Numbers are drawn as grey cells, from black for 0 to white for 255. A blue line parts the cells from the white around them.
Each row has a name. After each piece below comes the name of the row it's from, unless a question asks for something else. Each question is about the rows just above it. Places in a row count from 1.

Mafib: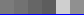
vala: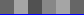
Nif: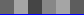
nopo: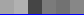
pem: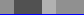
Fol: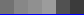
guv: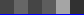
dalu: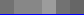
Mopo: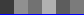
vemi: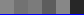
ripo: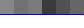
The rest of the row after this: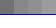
[81 59]
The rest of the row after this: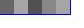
[102]
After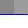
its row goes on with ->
[114 102]

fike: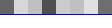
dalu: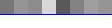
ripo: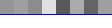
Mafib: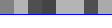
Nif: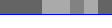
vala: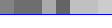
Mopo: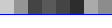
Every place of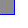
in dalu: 3
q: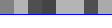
Mafib
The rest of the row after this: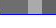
[192 192 204]
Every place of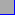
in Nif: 4 5 7
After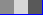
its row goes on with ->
[130 159 149]
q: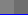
vala

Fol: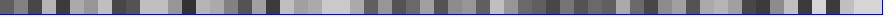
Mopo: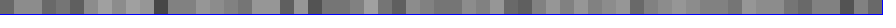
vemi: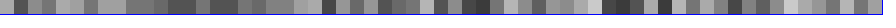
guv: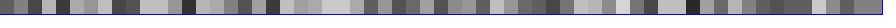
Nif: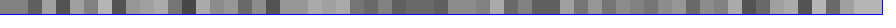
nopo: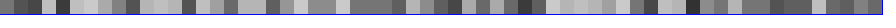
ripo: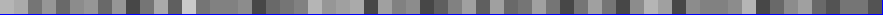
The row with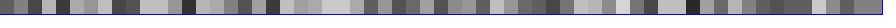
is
guv
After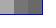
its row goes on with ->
[129  95 105 105  95 140 140 129 170 105 129  95  95 160 117 150 117 140
 129 117 140 150 105 140 129 170  83 105 160 170  83 181 105 160 181 181]

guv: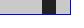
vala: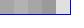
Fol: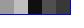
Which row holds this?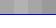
vala
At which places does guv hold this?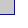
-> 1 2 3 5
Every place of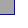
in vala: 1 3
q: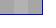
vala

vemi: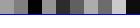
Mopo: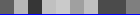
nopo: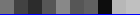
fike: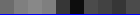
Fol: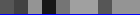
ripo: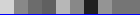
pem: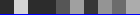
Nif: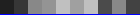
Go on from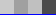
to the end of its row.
[ 75 127]
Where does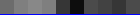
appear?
fike
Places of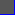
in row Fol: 1 8
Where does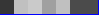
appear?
Mopo

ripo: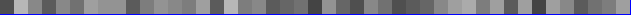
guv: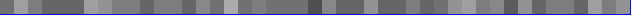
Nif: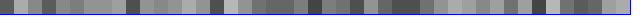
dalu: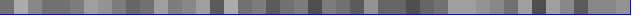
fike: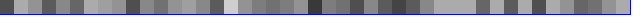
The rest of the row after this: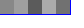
[125  91 113 125  79 125 113  91 147 102 102  79 102 113 159 159 147 136
 113 159  79 159 136  91 136 136 147]
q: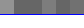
guv
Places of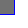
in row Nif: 19 25 31 37 41

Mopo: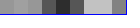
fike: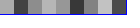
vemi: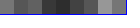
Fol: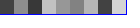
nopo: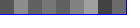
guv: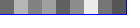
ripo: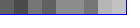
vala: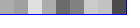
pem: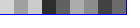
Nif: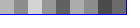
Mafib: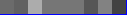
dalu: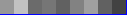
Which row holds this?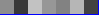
Fol
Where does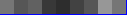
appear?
vemi
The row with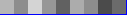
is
Nif
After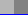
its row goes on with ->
[160  97 141 236 118  86]
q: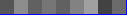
nopo
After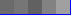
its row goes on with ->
[97 66]

